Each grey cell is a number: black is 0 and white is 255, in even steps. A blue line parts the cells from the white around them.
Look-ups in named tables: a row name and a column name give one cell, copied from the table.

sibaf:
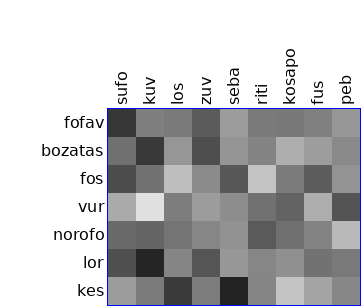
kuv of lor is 37
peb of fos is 147
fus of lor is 114
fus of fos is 93
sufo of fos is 76
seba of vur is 141
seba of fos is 88
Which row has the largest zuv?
vur

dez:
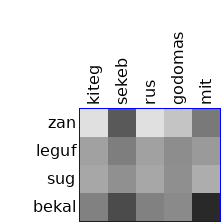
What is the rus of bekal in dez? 129
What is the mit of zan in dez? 121
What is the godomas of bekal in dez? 138
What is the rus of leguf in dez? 161
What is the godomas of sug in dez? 143
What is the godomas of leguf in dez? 141
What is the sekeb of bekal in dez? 75
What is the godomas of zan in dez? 196
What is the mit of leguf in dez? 154
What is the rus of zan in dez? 224
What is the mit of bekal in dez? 41
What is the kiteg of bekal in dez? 129
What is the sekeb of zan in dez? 89
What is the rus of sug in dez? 167
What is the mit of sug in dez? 173
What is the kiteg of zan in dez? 224
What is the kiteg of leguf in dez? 161
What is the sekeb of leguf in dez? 126
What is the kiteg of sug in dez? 167
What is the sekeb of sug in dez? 144

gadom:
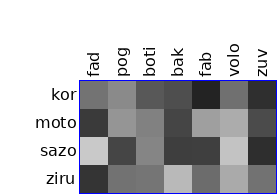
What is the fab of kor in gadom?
35
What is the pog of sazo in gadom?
69
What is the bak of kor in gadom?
78
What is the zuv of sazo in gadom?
46
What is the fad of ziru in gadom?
52
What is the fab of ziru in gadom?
108

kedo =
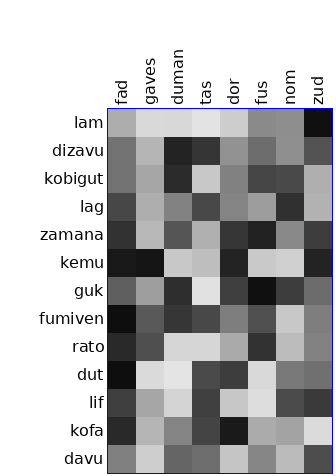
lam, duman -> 216
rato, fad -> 41
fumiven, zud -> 126
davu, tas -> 110
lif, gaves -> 166
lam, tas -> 227
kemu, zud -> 35
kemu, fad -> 24
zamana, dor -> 54
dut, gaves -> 218
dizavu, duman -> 35
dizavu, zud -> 83
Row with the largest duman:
dut

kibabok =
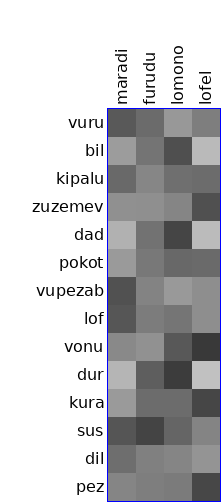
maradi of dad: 177
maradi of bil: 156
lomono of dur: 60
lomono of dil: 133
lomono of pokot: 104
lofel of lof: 142
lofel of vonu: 57
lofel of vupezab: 142
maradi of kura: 154
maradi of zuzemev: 144
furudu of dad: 114
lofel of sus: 132
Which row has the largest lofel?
dur

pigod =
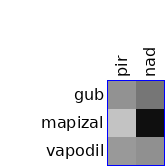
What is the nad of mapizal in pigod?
15
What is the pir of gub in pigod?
146
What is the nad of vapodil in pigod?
144
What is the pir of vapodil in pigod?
153
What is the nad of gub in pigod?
118
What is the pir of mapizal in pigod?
195
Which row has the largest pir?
mapizal

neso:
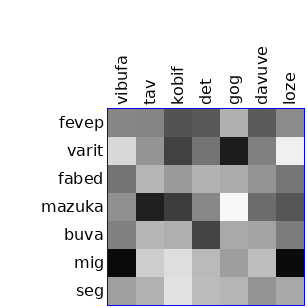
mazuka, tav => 32
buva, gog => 169
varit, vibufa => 216
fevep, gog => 176
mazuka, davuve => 108
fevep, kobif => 83
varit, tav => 148
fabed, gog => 171
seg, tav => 177
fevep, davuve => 91
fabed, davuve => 147
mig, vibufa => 10
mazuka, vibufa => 144
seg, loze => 167
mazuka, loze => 86
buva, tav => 182
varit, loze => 239
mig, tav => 205
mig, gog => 158

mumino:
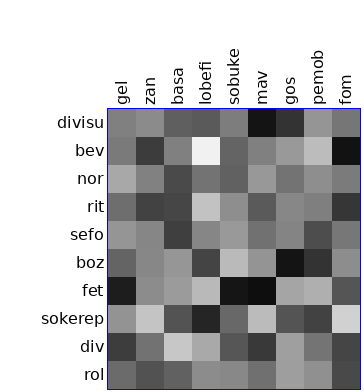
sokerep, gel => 147
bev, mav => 128
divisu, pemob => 149
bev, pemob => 188
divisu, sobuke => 125
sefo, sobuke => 153
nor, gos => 115
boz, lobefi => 68
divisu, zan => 139
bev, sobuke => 100
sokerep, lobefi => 37
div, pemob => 116
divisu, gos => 51
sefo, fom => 119
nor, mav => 152
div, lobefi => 169
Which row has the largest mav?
sokerep

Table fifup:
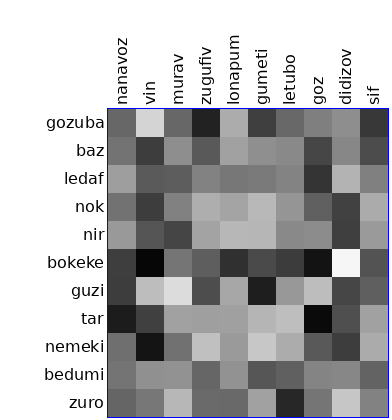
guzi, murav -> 220
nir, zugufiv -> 163
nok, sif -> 171
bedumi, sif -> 99
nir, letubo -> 137
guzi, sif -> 95

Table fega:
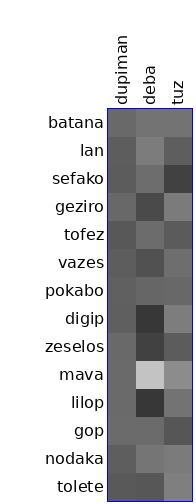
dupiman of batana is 105
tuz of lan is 94
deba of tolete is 87
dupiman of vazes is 93
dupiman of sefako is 92
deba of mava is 195
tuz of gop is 86
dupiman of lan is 93
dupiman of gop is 107
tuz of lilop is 115
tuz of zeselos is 92
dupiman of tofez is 88
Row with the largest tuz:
mava

